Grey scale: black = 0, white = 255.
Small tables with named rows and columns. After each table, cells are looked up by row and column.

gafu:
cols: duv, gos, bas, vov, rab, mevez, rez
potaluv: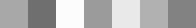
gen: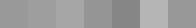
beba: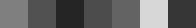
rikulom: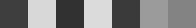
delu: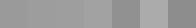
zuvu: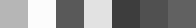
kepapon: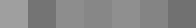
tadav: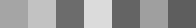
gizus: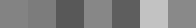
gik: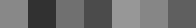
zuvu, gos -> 252
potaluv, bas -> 252
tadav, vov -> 219
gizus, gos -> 124
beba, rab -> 99
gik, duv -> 136
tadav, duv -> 165
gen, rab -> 134
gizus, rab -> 94
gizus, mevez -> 194
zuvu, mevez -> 80
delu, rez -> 141
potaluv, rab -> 233
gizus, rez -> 137
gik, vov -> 75
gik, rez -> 95
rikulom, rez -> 131
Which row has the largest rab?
potaluv

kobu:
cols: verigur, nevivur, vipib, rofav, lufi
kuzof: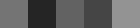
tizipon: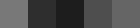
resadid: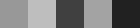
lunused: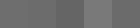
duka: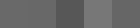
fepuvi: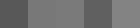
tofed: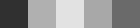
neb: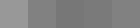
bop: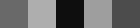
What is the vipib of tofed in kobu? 226
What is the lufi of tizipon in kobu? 101
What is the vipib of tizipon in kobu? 29
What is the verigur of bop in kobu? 105
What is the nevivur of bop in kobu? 174
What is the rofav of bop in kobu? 158
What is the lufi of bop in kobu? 76
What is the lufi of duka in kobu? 102
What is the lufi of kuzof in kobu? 147

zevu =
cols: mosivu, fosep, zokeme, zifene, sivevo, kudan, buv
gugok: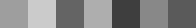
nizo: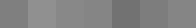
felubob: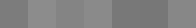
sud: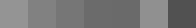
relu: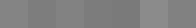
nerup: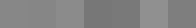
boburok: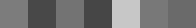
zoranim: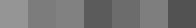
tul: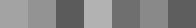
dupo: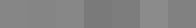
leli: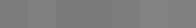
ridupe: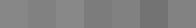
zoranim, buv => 82
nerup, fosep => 134
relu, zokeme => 130
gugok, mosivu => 158
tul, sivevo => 111
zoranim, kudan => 126
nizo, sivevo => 114
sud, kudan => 144
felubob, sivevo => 120
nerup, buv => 126

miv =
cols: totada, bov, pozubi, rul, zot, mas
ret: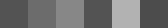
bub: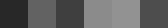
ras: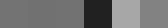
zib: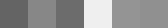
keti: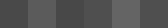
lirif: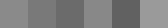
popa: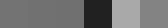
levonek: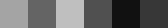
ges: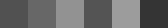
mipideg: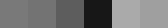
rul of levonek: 80
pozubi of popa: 112
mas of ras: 130
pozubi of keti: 72
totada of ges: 81
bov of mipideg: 115
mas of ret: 76
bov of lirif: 121
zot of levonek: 17

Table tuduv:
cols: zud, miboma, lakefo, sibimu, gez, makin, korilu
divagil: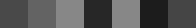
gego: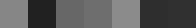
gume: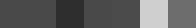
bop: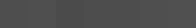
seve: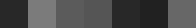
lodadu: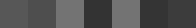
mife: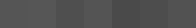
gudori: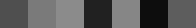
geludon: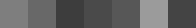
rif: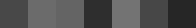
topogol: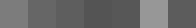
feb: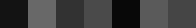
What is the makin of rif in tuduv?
71
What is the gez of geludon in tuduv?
87
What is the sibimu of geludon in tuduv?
74
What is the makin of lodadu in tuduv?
52
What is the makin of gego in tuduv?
46
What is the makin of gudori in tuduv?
13
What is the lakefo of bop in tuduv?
75
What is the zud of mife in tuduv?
85
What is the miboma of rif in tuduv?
107
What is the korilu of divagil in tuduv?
69
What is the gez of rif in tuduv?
115
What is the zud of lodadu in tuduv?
87
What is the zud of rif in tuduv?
72
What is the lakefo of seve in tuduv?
91
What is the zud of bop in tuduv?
78
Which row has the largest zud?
gego

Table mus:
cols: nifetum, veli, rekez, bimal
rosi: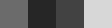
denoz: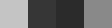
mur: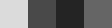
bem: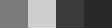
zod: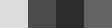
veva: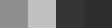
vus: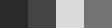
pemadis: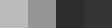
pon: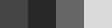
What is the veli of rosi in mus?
38
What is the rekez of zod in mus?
44
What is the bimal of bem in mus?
41
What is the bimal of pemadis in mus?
51
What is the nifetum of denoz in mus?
196
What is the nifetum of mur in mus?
219
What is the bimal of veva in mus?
46
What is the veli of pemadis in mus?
149
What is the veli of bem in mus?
207

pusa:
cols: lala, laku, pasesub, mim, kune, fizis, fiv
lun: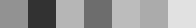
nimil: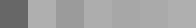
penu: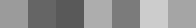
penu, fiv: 165
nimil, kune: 167
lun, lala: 146
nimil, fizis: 170
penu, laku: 101
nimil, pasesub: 155
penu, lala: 155
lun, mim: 109
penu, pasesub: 89
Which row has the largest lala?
penu

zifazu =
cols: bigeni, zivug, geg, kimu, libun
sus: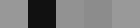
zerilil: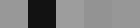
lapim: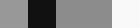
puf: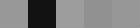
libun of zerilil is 151
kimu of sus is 140
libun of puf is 151
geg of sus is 146
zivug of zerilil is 18
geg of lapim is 140
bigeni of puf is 152
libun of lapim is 249
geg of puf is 157
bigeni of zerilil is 152
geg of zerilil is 157
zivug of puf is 18
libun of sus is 153
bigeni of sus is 152
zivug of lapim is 17
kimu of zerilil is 147
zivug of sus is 17
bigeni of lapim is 152
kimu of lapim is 140
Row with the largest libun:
lapim

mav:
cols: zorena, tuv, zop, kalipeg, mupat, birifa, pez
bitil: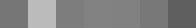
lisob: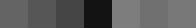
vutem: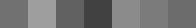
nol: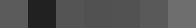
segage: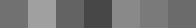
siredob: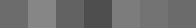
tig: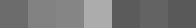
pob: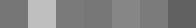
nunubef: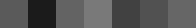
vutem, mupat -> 139
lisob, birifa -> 112
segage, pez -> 107
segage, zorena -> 113
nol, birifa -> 89
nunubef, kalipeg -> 121
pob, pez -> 97
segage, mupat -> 137
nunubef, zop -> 99
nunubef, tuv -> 27
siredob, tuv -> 134
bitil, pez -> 95
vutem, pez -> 108
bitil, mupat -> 129

